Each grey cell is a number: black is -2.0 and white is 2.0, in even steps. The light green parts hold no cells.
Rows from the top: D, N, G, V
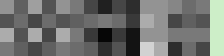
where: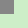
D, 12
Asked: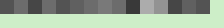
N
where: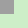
D, 2

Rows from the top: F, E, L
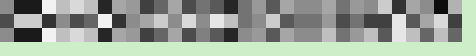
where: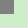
L, 14
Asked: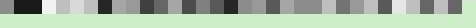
L
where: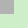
F, 32
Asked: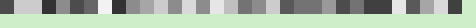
E
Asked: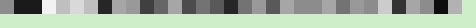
F

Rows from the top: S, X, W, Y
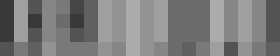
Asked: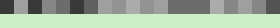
X
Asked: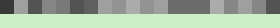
W
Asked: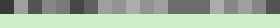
S
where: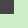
S, 5
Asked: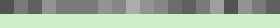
Y

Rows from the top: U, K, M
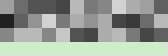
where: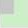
M, 4
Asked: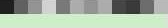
K

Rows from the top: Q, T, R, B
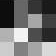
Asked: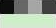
T
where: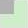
R, 0

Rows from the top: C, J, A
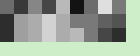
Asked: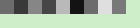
C
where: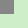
C, 2
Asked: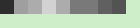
J
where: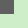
J, 7

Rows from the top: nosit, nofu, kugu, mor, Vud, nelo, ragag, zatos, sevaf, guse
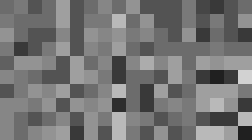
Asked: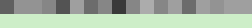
Vud
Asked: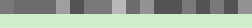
nofu
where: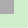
Vud, 10
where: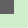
Vud, 0
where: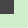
nosit, 14
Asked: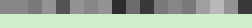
zatos

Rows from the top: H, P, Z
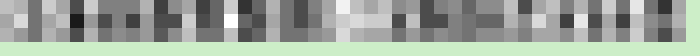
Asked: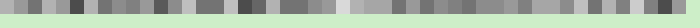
Z
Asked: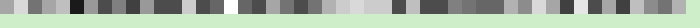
P
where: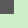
Z, 11

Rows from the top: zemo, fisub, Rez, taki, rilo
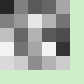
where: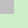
Rez, 0
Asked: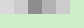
rilo
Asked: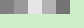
fisub
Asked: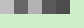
Rez

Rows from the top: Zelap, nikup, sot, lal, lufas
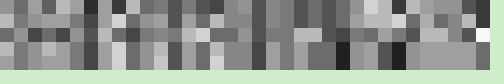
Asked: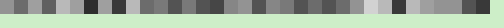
Zelap
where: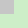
lufas, 11
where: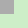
nikup, 30
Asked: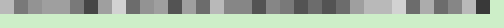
nikup
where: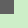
Zelap, 3

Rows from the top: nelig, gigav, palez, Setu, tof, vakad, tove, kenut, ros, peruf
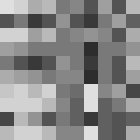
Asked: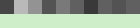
ros
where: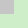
tove, 0
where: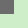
tove, 5

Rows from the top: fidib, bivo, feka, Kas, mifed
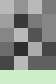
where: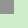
fidib, 1
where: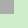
Kas, 2

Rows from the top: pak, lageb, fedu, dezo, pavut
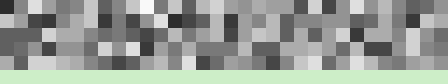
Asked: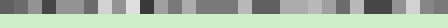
dezo
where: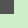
pak, 21

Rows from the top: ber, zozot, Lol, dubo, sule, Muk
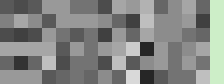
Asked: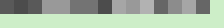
ber
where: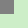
zozot, 0
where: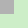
ber, 10

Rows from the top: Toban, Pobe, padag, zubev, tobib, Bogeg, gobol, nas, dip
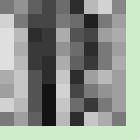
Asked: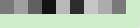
dip
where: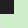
Pobe, 6
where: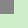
Toban, 8

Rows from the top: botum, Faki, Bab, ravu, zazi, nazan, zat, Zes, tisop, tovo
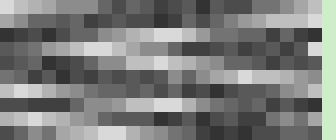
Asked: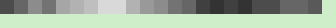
tovo
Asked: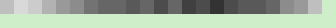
zat
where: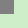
Faki, 16
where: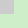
zat, 2

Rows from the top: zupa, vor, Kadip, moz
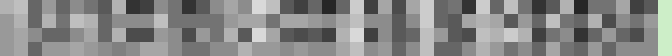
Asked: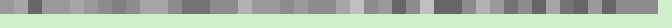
moz
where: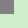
moz, 8

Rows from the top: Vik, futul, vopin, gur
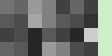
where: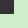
futul, 6
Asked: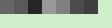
gur
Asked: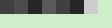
vopin
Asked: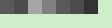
futul

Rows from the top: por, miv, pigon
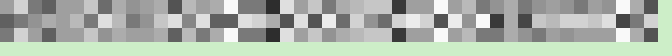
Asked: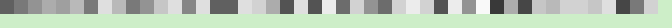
miv
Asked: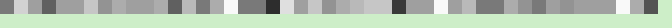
pigon
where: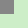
miv, 13
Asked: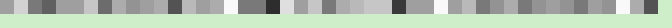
por

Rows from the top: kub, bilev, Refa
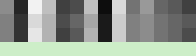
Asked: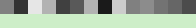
Refa

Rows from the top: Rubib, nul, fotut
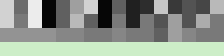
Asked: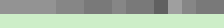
fotut
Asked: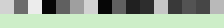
Rubib
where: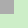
nul, 14
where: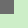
Rubib, 1

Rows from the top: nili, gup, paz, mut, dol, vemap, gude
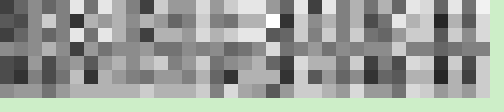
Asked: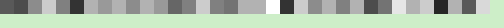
gup
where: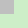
vemap, 5
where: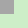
gude, 17

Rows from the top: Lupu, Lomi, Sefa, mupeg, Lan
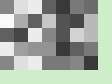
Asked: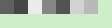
Sefa
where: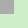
Lomi, 1
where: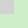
Sefa, 5
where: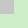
Lomi, 3
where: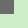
Lupu, 6
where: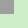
mupeg, 1
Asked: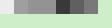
mupeg

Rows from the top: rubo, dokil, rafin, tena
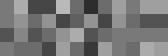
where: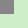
rafin, 1
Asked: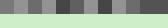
dokil
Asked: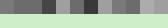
tena
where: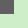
dokil, 5
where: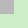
rubo, 4

